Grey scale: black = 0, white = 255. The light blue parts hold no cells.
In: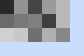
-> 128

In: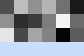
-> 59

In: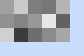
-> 152

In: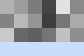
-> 149

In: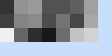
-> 139

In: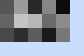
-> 182
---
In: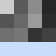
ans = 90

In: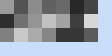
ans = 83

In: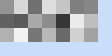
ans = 216

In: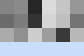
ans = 138

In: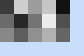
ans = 206

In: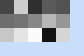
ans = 206

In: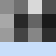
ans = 112
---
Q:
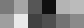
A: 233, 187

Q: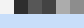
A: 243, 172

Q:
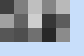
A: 206, 191

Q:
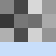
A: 216, 210

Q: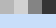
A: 209, 183

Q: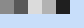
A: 219, 178

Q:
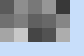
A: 200, 173
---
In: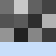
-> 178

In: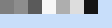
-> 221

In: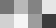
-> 230

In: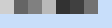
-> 185

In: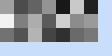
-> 207

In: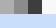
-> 174

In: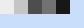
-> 197
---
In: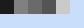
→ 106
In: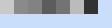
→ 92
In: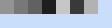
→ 30
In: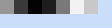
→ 29
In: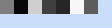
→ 63
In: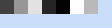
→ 37
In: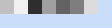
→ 159
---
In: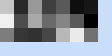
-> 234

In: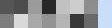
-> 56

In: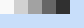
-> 102

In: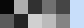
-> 187

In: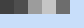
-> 197

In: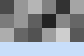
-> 206

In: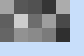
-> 123
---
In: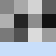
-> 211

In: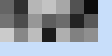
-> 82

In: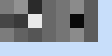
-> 139

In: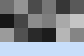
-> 54

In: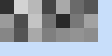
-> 106

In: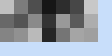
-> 71

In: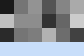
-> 133
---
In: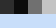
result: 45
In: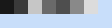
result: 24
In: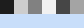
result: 29
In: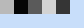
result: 185
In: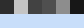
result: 45
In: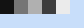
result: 18
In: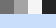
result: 112
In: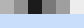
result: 180
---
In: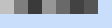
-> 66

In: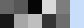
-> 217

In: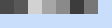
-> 60

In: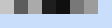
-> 120

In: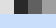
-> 96

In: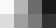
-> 108

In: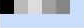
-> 161

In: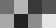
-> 56

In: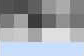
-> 171
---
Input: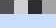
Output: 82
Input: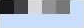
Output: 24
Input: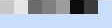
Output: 200
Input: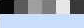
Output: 8
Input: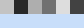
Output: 195
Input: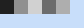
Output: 32
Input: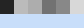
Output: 36
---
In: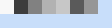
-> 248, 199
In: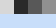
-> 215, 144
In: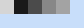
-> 213, 163
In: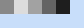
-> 220, 162
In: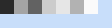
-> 250, 230
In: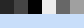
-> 237, 160
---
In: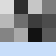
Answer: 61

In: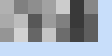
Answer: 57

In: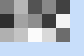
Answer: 58

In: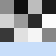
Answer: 42

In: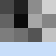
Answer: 167

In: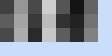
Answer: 34

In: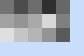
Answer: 216
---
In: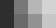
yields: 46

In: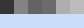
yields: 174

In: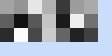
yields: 57

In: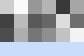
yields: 57

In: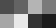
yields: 166

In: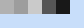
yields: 24

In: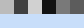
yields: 121
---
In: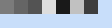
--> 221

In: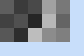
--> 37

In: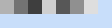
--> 207

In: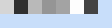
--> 149

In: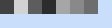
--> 44

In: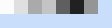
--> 196
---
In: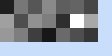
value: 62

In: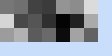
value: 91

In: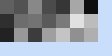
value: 60

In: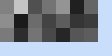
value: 116

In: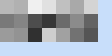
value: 48

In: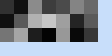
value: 29
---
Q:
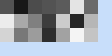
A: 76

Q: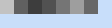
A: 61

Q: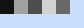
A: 77

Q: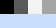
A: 243

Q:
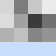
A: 199

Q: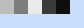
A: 234
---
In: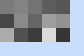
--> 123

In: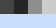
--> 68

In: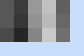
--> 87

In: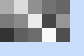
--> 171

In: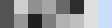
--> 84

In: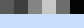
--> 89

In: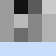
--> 156

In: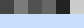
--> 68

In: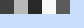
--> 64
